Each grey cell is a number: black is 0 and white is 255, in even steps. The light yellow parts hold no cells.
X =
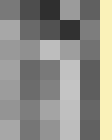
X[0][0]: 121
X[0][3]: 155
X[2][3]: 158
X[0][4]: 96
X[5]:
[148, 126, 164, 191, 102]
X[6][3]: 189
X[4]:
[156, 108, 129, 196, 94]
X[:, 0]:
[121, 167, 153, 162, 156, 148, 167]

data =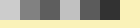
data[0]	204
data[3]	193
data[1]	129

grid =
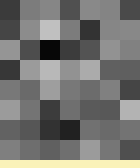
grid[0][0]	59
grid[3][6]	95
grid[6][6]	115
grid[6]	[98, 86, 50, 33, 113, 106, 115]
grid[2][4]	83
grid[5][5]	88
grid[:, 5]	[132, 134, 146, 96, 128, 88, 106, 118]
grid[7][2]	96
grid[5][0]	155
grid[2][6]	129
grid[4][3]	120
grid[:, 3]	[80, 124, 60, 146, 120, 111, 33, 111]
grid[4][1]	106
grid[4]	[120, 106, 158, 120, 108, 128, 69]
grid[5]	[155, 116, 60, 111, 90, 88, 179]
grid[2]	[149, 77, 7, 60, 83, 146, 129]

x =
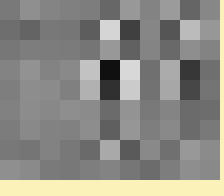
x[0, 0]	121
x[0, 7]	131
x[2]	[119, 125, 124, 123, 117, 152, 97, 132, 105, 142, 131]
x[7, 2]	130
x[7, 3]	120
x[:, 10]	[135, 151, 131, 111, 116, 109, 121, 139, 137]
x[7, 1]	117
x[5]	[129, 140, 136, 142, 139, 107, 147, 121, 132, 107, 109]
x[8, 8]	125
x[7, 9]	152
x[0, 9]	101
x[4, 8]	167
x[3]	[131, 146, 131, 137, 194, 16, 216, 112, 171, 55, 111]
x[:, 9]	[101, 187, 142, 55, 71, 107, 107, 152, 142]
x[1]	[110, 100, 120, 118, 93, 213, 64, 134, 85, 187, 151]
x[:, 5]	[103, 213, 152, 16, 48, 107, 95, 169, 131]
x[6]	[124, 137, 130, 129, 141, 95, 150, 126, 137, 107, 121]
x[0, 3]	128
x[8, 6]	118

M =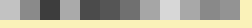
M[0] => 194
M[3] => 170
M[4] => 75
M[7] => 166

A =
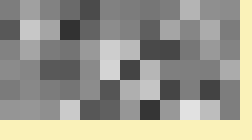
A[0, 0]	125
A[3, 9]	127
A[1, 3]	50
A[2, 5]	205
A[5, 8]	152
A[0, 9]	180
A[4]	[123, 136, 124, 117, 140, 85, 175, 197, 69, 126, 67, 125]
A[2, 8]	71
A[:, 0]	[125, 88, 130, 139, 123, 149]
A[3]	[139, 134, 89, 88, 138, 212, 68, 182, 127, 127, 126, 171]
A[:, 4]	[75, 99, 153, 138, 140, 87]
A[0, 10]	143
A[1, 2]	165
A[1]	[88, 199, 165, 50, 99, 140, 129, 95, 165, 134, 171, 124]
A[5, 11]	126
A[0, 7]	118
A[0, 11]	140
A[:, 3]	[106, 50, 116, 88, 117, 202]
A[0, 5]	129

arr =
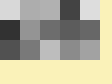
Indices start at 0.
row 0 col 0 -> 216
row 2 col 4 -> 162
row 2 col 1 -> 121
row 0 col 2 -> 177
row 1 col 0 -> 50

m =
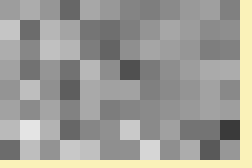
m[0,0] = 157
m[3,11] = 172
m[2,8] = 158
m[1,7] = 148
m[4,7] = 128
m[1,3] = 164
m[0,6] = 132
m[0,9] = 153
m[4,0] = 148
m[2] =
[173, 135, 192, 181, 125, 100, 143, 165, 158, 150, 126, 129]
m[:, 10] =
[159, 139, 126, 170, 162, 162, 116, 89]
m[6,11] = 58
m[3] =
[162, 114, 149, 114, 183, 141, 80, 122, 142, 157, 170, 172]
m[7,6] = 144
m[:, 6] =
[132, 127, 143, 80, 162, 133, 201, 144]
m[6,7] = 138
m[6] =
[186, 228, 179, 103, 134, 144, 201, 138, 160, 116, 116, 58]
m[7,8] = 143
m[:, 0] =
[157, 197, 173, 162, 148, 162, 186, 108]
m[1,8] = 166
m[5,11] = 158
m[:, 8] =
[138, 166, 158, 142, 138, 146, 160, 143]
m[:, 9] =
[153, 156, 150, 157, 148, 153, 116, 172]

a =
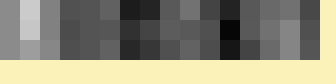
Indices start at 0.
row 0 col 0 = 139
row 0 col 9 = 114
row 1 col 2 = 129
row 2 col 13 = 106
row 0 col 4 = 84
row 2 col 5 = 97
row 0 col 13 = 105
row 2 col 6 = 40
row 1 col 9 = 89
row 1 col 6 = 49
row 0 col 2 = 129
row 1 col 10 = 80
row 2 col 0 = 139
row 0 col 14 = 113
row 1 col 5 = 86

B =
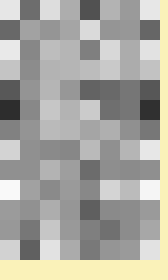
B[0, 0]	230
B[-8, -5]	179
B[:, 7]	[231, 102, 226, 194, 87, 48, 119, 231, 143, 245, 154, 167, 226]
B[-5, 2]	179
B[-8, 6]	118
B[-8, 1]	136
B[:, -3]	[179, 149, 216, 201, 105, 111, 175, 144, 142, 212, 138, 112, 149]
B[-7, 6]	144
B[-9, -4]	99
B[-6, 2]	138
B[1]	[104, 162, 149, 165, 218, 149, 151, 102]
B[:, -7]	[109, 162, 135, 140, 148, 136, 148, 144, 144, 161, 145, 119, 96]
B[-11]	[233, 135, 189, 181, 127, 216, 172, 226]
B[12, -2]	154
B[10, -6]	173
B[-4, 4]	136
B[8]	[144, 144, 179, 158, 108, 142, 139, 143]
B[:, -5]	[173, 165, 181, 181, 151, 179, 182, 135, 158, 154, 150, 153, 171]
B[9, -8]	249
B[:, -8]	[230, 104, 233, 196, 88, 45, 129, 211, 144, 249, 155, 152, 210]
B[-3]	[155, 145, 173, 150, 95, 138, 140, 154]
